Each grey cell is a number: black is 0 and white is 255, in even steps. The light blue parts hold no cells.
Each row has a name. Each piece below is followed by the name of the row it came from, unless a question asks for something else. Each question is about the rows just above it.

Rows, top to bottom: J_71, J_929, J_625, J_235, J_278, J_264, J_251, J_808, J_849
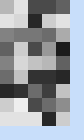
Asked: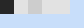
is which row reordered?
J_849
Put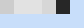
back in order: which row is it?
J_929
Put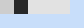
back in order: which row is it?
J_849
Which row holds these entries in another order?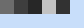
J_251
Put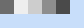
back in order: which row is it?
J_808

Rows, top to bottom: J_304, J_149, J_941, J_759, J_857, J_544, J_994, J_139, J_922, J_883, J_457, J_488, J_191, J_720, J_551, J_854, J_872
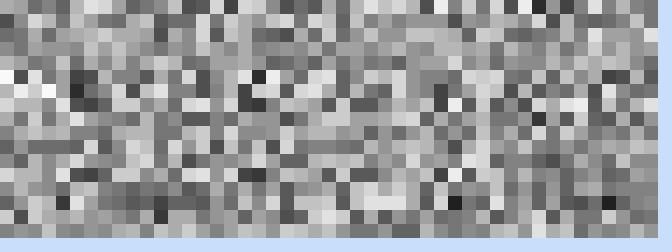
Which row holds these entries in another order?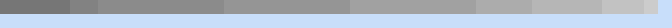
J_759
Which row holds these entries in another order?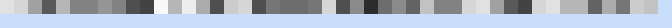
J_994
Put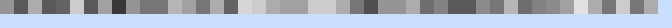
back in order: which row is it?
J_922
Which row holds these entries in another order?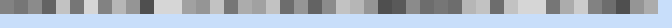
J_149
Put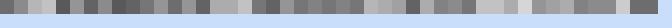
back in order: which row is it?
J_720
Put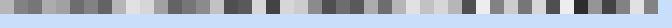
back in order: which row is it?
J_304
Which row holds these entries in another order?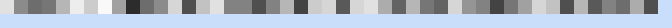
J_994

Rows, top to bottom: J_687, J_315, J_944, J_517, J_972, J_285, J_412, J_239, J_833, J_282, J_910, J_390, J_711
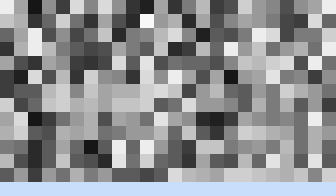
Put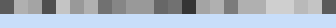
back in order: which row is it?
J_282
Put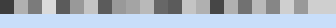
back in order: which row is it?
J_412
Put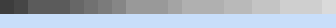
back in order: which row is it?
J_412
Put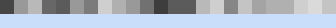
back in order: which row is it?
J_412
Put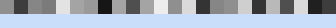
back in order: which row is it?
J_285
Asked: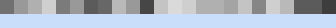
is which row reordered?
J_412

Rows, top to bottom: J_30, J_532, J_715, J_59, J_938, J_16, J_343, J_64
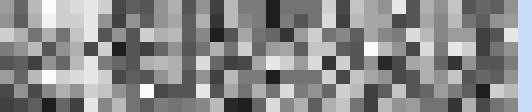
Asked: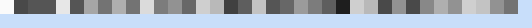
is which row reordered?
J_343
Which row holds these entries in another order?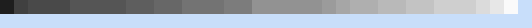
J_16
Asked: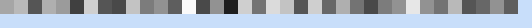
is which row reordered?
J_16
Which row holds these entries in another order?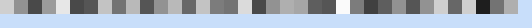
J_16

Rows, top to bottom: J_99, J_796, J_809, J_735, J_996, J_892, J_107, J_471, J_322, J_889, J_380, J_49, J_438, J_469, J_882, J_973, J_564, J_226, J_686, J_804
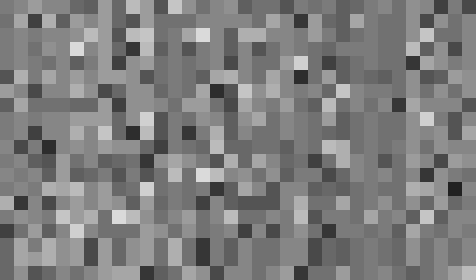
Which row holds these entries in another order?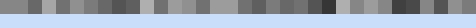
J_882
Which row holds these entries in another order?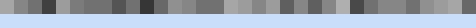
J_796
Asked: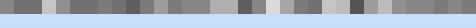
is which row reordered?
J_809
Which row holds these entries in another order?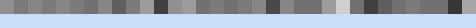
J_996
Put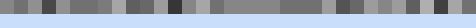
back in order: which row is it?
J_796
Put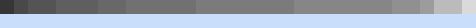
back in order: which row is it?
J_735
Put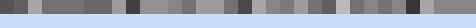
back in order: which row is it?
J_471

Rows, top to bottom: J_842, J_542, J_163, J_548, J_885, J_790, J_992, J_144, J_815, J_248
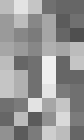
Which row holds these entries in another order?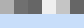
J_790
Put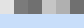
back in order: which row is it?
J_992
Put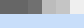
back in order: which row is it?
J_885
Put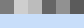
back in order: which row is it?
J_248

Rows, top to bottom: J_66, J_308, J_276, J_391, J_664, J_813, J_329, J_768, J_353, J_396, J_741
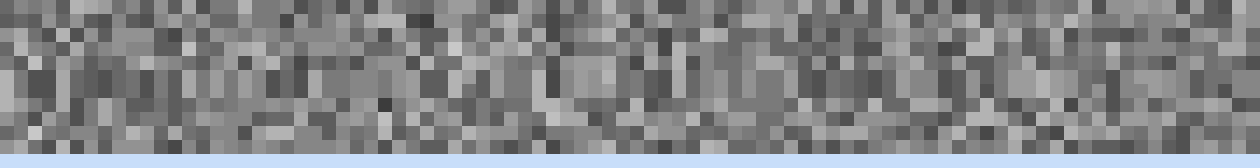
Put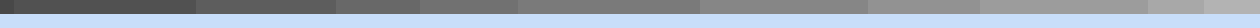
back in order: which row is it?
J_329
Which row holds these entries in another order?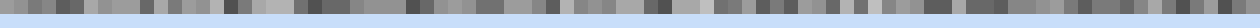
J_353
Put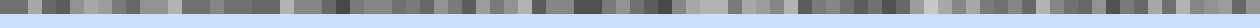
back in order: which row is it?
J_396
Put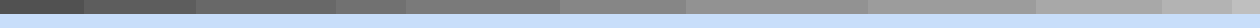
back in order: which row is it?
J_353

